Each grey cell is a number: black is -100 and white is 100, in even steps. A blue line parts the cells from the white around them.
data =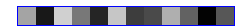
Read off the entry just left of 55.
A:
-71
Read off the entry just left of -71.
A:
-6
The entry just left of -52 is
55

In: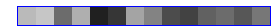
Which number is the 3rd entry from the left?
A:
-15
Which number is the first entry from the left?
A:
46
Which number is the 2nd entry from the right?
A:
-32
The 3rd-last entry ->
-15

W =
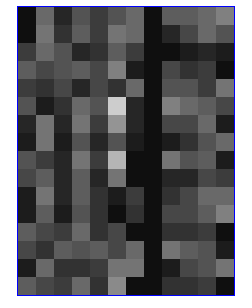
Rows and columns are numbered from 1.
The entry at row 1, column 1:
-88
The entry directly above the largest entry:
-61
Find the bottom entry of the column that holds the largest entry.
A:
8
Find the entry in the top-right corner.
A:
0
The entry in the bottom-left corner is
-27
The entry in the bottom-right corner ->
-88
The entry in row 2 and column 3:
-61
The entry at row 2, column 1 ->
-88
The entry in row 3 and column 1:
-53
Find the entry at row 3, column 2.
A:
-18
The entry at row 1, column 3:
-70
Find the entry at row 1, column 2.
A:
-18
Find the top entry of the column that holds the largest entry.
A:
-35
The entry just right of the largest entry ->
-70
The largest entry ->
61

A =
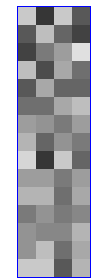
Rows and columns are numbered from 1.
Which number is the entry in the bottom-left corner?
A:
58
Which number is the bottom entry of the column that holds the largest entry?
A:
41
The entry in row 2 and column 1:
-31
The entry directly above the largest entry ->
-48
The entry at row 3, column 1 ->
-48
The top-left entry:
58
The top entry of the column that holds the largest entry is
-31
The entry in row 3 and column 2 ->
-4
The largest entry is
76
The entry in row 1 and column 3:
58
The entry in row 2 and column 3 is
-21

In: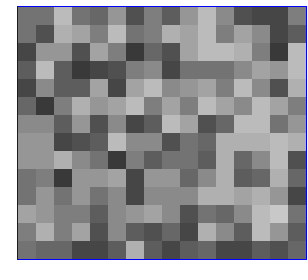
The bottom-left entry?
-10
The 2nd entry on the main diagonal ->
-37
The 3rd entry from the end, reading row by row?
-27
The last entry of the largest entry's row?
-10
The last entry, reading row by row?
-19
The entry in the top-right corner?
-1
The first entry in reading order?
-10
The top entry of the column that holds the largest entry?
-45
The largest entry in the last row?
38
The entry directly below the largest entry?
18
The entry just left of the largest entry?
47
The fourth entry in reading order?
-10
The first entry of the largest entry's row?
28
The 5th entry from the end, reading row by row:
-45
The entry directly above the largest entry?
18
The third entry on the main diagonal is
18
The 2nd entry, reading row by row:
-10
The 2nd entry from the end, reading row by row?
-37
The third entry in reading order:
47
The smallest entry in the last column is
-45

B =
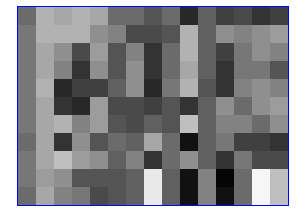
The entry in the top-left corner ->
-16
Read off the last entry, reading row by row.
50
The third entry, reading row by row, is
31
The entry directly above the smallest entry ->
-60
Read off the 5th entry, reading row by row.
31
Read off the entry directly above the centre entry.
-69
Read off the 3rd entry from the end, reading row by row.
-16
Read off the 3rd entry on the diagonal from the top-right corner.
-7
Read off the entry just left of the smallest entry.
2
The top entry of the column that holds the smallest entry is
-50
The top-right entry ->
-50
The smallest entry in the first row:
-69
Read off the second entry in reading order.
40
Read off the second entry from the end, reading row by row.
93
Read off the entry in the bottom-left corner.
-16
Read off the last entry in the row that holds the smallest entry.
50
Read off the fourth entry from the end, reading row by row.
-87
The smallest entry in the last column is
-60
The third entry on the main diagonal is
12
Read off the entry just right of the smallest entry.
-16

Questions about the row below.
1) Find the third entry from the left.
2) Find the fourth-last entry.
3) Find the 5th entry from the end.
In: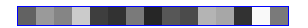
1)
4
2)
31
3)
41
